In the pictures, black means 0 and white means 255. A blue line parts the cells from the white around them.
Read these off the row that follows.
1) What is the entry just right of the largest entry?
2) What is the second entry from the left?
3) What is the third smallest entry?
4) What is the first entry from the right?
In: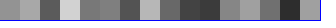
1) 120
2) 168
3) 67
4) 160

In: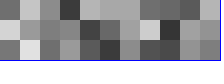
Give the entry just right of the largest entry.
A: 111
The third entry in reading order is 140
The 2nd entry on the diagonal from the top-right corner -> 161
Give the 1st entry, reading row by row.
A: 111
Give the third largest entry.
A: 205
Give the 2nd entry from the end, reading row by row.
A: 147
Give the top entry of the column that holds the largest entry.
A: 197
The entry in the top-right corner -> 181
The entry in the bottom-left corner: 119
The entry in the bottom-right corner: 126

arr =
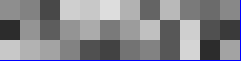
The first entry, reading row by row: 142
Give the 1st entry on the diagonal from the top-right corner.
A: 136
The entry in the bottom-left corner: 200
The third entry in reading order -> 72
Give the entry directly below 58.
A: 163
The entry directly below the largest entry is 122
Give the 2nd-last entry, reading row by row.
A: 44
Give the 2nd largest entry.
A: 213
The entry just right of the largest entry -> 178
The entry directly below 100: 192
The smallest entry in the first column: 44

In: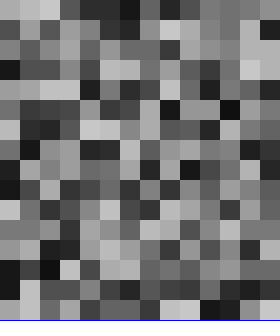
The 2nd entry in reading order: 186
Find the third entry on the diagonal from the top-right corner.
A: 129
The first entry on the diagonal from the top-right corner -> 143
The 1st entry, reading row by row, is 172
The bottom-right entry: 199
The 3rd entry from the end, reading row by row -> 31
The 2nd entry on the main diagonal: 157
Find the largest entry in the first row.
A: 199
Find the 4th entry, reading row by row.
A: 86
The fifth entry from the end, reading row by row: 199
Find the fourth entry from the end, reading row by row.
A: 23
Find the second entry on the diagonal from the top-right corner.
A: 179
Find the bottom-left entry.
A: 165
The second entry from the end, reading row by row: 143
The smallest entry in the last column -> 31

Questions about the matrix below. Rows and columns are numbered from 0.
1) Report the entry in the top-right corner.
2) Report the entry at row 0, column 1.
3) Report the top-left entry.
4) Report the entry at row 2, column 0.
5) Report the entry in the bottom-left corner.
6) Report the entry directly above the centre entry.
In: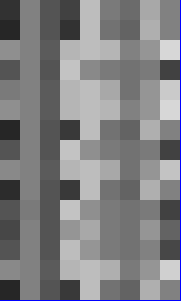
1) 129
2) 129
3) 50
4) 143
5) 38
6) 189
